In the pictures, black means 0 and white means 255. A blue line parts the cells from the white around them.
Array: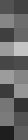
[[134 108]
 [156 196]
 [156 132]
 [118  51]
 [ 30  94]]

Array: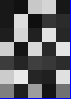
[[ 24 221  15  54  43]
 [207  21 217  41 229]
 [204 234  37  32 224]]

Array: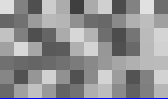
[[102 113 155 185 181 144 108 104 138 176 189 160]
 [161 217 167  89  91 176 212 151  80 105 186 209]
 [134  82 150 209 145  81 139 212 156  83 129 210]]

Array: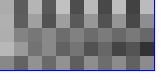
[[176  94 160  82 158  89 151  82 149  72 142]
 [184 154 115 137  98 117  82 103  68  84  50]]

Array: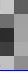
[[111 161]
 [ 62 171]]

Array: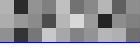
[[173 152 139  76 182 216 154  36 141 129]]

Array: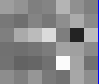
[[120 111 132 119 142 171 138]
 [113 111 116 124 162 160 138]
 [141 127 150 121 113 167 142]]
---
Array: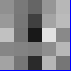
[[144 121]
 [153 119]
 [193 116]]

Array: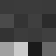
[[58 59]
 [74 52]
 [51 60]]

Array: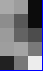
[[170 157]
 [141  88]
 [155  99]]

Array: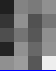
[[ 32 131]
 [ 53 145]
 [ 78 116]]

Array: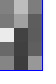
[[129 189]
 [121 161]
 [235  66]]

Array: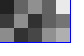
[[ 34 100]
 [ 58 142]
 [140  50]]

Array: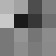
[[180 163]
 [201  26]
 [120 149]]

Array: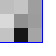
[[190 196]
 [217 144]
 [195  21]]
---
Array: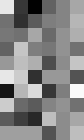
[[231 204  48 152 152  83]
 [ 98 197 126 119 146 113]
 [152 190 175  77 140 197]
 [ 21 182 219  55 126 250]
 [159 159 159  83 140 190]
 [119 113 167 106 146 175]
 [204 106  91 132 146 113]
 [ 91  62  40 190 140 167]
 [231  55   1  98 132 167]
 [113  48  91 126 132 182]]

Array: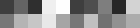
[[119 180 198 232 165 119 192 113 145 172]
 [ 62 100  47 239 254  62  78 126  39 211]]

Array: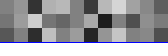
[[117 156 205 117 102 129 169  29 129  79 143 123]
 [129 149  51 177 184 129  58 184 213 162 136  94]
 [ 87 129  45 191 129 156  37 149 197 129 136  79]]

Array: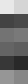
[[232 213]
 [150 135]
 [115 121]
 [100  94]
 [ 67  73]
 [ 55  41]]

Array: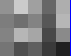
[[146 203 160 103 174]
 [131 182 166  72 138]
 [125 111 131  87 182]
 [117  79  95  58  32]]

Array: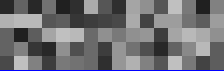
[[ 73 192 129  61 121 114 106  47 150 177 129  86 192 121  67  93]
 [177 185 185  86  93  54  61  67  73 171  67 157 157 114  93 157]
 [ 99 129  54  40 144  79 106  61 150 114  79  40  99 137 185  93]
 [ 40  99  40 114  32  47 171  86  47 165 144  86 192 121  32 129]
 [ 99  32  93 165 192 185 106 144 121 144 150  61 165 185 171 144]]

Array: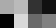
[[  3 217 106 129]
 [171 186  50  16]]

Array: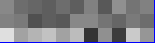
[[223 162 180 194 162 188  52 144  60 202 150]
 [129 122  80  94  88 136 136 116 102 122 109]
 [136 109 102  94 109  94 129  88 144 116 129]]
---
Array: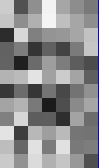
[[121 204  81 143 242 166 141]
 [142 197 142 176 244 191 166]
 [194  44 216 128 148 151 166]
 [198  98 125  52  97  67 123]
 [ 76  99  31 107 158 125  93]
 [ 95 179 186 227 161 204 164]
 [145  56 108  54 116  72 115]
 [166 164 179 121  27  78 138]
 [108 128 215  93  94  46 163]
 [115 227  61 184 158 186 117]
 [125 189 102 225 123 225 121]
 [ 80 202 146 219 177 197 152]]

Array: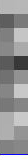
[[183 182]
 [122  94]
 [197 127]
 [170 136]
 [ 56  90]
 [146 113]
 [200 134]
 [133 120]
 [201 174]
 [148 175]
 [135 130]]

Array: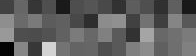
[[ 25  66 102  54  79  26  78  85  73  50  93  79  48  95]
 [ 88 142 106 122  92  96  72  46 140 144  65 114  63 133]
 [123 153  78  76  82  97 123 104 128  90  50 165 104 112]
 [128   4 134  55 211 115 100 102  78  89 127 140  96 111]]

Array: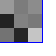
[[140 154 124]
 [121  34 130]
 [197 115  37]]

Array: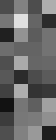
[[174  76 130  77]
 [ 43 118 224 101]
 [115  32 147  92]
 [115 110 100 100]
 [104  79 170 102]
 [ 91  88  43  76]
 [ 56  65 174  51]
 [161  18 118  95]
 [144  60 120 123]
 [ 29  79 129 153]]

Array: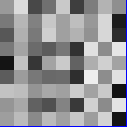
[[143 153 219  72 112 201  62 125 179]
 [ 28 121 182 129 199 160 190 152 215]
 [ 44  87 176 121 207 160 178 146 215]
 [230 121 164 107  91 119  49 224 140]
 [163  20 194  54 163 202  98 174 208]
 [225  92 156 120 105 107  46 238 141]
 [ 18 194 189 148 168 160 203 162 201]
 [228 149 168  97  80 131  57 209 139]
 [ 20 158 187 138 186 160 199 157 211]]
